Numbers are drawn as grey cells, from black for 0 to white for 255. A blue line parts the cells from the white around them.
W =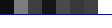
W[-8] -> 14
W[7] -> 254
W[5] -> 57
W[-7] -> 124

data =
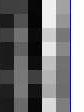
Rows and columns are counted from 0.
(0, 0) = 63
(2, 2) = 11
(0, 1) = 64
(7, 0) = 26
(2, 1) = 113
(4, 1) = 118
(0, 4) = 162
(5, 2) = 63
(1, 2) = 5
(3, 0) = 26
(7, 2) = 8

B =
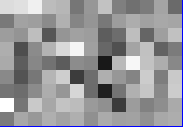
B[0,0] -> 220
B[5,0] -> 137
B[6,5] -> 214
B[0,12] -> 106
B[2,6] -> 157
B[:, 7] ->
[194, 120, 93, 103, 24, 175, 31, 144, 171]
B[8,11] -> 168
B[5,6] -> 109
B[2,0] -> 157
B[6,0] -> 116
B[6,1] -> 109
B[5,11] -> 125
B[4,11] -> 173
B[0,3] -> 188
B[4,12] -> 136
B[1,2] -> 158
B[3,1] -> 78
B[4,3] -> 114
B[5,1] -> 83
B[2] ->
[157, 148, 190, 86, 149, 161, 157, 93, 109, 190, 101, 159, 193]
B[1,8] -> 157
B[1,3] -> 139
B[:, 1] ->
[224, 162, 148, 78, 93, 83, 109, 117, 167]
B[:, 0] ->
[220, 121, 157, 174, 170, 137, 116, 255, 123]
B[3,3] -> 179
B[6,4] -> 150
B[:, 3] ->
[188, 139, 86, 179, 114, 181, 173, 167, 175]
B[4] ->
[170, 93, 135, 114, 92, 140, 134, 24, 185, 247, 194, 173, 136]
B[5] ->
[137, 83, 119, 181, 206, 60, 109, 175, 151, 132, 204, 125, 201]
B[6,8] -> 116
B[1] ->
[121, 162, 158, 139, 177, 133, 149, 120, 157, 173, 161, 168, 165]
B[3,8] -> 80
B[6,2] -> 139

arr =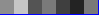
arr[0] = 141
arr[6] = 121
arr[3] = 122

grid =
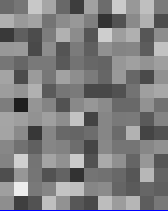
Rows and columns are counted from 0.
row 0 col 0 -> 106
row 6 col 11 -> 168
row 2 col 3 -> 125
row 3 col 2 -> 73
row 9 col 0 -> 164
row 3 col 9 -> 134
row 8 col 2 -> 146
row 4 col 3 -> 121
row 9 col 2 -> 55
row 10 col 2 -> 96
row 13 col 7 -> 139
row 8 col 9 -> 122
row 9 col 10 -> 68
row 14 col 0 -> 142
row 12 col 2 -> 117
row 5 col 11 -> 145
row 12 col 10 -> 183
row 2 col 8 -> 158
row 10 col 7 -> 136
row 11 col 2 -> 116
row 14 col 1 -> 63
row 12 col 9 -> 86
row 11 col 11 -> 85
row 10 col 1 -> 113
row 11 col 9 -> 101
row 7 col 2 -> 149
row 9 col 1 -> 138
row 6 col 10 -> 159
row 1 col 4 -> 140
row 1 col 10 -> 177
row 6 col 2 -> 177
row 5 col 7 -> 102
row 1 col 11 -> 76
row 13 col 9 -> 90
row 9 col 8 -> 107
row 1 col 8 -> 82
